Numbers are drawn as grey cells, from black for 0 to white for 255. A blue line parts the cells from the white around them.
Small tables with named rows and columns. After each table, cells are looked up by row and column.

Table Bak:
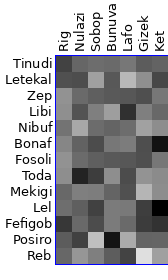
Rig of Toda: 142
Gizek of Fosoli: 79
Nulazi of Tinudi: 102
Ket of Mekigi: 141
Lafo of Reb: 67
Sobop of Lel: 65
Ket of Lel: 1
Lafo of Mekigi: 80
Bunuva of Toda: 142
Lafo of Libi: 48
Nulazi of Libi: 83
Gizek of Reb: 223
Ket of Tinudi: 99
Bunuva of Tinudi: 106
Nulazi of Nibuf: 168
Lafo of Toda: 76
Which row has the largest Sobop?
Posiro

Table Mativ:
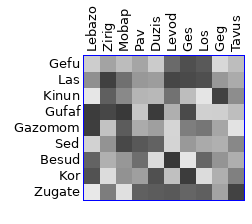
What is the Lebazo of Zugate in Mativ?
232
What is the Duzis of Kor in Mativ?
80
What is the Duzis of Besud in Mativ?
219
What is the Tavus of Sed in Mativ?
136
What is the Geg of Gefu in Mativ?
216
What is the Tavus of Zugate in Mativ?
66
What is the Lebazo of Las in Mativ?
144
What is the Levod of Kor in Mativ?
192
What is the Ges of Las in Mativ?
74
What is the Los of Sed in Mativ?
170
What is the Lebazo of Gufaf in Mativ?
60
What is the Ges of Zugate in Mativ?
101
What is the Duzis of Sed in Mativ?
98
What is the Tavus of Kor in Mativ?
128
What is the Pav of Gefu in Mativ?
165
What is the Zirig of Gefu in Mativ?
163
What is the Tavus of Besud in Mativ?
174
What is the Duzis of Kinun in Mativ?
184
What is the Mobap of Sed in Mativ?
72
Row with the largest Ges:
Besud

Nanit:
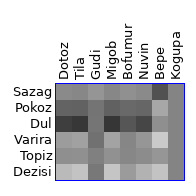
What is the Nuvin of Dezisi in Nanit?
178
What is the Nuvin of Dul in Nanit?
70
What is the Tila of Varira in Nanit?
161
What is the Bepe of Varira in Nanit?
202
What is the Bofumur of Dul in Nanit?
86
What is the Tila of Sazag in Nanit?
135
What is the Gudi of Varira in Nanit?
113
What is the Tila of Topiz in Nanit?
144
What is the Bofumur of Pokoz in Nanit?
105
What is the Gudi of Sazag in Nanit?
149
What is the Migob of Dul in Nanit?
54
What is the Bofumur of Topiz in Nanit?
135
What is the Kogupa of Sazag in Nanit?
132
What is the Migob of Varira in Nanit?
163
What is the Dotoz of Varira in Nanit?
156
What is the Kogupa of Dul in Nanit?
132
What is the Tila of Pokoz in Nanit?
98
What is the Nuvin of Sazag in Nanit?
138
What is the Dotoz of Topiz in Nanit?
143

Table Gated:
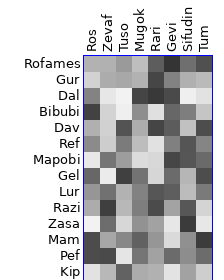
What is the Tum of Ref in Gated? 133
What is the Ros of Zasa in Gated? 242
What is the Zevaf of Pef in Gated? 74
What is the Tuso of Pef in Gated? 229
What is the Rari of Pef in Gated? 162
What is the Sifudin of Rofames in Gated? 111

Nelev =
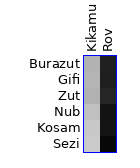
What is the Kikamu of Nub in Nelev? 192
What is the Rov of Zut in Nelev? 38
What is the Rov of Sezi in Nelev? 8
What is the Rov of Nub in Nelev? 19
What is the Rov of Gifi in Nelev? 31
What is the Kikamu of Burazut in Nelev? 178
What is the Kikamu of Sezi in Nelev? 203
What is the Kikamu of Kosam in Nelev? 200
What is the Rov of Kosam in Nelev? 20
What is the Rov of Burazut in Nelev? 32
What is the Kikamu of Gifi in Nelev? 181
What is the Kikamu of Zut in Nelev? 177

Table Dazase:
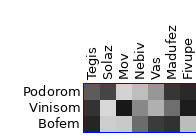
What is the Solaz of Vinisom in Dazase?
215
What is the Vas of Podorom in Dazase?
150
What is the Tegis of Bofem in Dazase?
37
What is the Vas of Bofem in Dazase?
59
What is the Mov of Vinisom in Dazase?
24
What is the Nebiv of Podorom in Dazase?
190
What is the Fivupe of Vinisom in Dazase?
28
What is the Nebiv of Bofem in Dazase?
108
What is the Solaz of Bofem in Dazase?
205
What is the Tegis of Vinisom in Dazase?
51
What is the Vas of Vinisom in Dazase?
176

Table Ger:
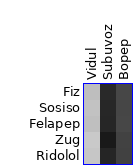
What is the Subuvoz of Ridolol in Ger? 37
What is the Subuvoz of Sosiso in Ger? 39
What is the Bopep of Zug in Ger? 66
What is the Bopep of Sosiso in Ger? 70
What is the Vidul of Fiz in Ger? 190
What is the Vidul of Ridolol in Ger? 198
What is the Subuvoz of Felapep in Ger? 38
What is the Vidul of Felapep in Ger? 191
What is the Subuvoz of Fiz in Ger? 41
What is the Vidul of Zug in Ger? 201
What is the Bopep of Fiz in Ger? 71
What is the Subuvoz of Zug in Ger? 25
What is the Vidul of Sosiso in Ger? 194

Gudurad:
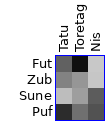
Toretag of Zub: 150
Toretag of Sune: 158
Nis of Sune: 92
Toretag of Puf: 112
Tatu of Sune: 189
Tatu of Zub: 130
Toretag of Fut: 16
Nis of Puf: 82
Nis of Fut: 200
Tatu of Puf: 44
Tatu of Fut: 97
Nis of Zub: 198

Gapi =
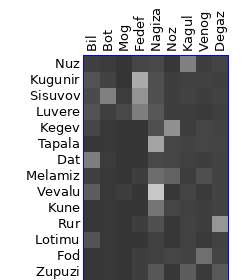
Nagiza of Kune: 116
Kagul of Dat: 64
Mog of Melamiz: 53
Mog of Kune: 53
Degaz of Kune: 66
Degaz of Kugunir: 63
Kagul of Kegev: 61
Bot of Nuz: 59
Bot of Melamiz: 56
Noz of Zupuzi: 55
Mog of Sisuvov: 61
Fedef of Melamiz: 62
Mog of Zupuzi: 53
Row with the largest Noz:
Kegev

